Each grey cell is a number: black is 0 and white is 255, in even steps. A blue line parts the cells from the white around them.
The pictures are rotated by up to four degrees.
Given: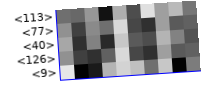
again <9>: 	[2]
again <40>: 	[130]
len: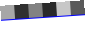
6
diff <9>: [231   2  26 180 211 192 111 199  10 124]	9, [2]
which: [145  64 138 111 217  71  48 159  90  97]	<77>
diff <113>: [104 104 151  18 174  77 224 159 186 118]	1, [111]

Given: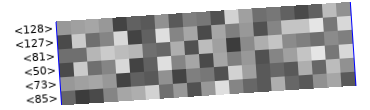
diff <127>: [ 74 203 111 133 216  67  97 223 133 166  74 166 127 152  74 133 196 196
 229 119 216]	15, [81]
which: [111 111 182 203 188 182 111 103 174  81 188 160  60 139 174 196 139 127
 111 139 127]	<81>
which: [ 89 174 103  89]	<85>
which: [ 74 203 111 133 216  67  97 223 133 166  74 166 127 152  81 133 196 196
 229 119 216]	<127>

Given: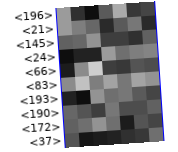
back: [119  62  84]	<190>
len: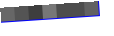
7
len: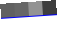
4
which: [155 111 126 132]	<24>
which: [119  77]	<190>
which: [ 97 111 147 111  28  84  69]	<172>
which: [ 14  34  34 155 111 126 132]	<24>

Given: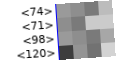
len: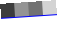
4
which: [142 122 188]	<74>
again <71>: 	[203]
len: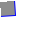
1

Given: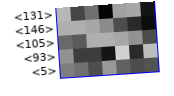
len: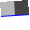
2
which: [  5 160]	<131>
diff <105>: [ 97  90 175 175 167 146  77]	1, [105]
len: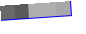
5
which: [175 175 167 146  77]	<105>
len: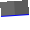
2
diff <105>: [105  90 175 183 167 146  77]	4, [175]

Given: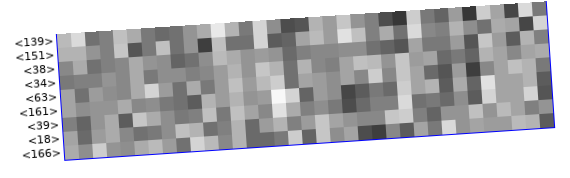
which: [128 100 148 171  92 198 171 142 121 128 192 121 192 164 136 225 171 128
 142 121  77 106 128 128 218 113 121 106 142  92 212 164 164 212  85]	<39>
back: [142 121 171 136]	<34>
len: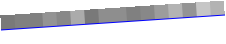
16
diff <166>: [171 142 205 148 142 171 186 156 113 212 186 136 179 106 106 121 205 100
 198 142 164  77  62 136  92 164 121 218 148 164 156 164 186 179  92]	32, [156]
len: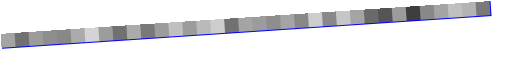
35
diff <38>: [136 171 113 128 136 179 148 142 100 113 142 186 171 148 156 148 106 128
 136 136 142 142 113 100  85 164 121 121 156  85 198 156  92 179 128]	6, [171]
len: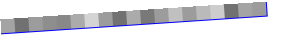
19

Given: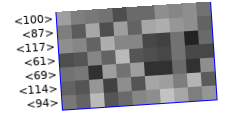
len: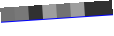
8
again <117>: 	[134]
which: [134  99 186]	<61>
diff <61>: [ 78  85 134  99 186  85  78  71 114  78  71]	10, [71]
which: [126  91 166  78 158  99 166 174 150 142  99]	<87>

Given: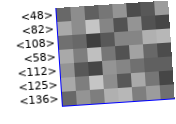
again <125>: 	[169]
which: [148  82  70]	<82>
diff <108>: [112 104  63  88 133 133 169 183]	7, [176]
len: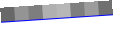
8
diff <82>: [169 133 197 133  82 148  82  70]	2, [141]
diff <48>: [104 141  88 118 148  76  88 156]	3, [96]

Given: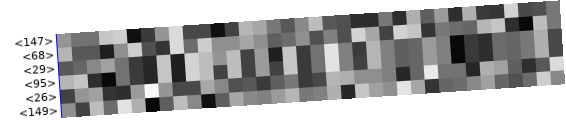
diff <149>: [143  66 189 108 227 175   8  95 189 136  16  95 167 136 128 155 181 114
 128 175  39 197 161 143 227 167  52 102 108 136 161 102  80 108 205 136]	18, [120]
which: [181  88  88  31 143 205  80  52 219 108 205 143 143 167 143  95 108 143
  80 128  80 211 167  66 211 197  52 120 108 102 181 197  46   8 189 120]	<68>
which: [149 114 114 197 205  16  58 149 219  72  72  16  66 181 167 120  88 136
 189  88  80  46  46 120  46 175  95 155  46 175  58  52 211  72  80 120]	<147>
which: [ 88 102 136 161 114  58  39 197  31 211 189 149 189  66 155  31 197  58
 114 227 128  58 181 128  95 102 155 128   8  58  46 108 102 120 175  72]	<29>
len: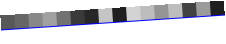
16

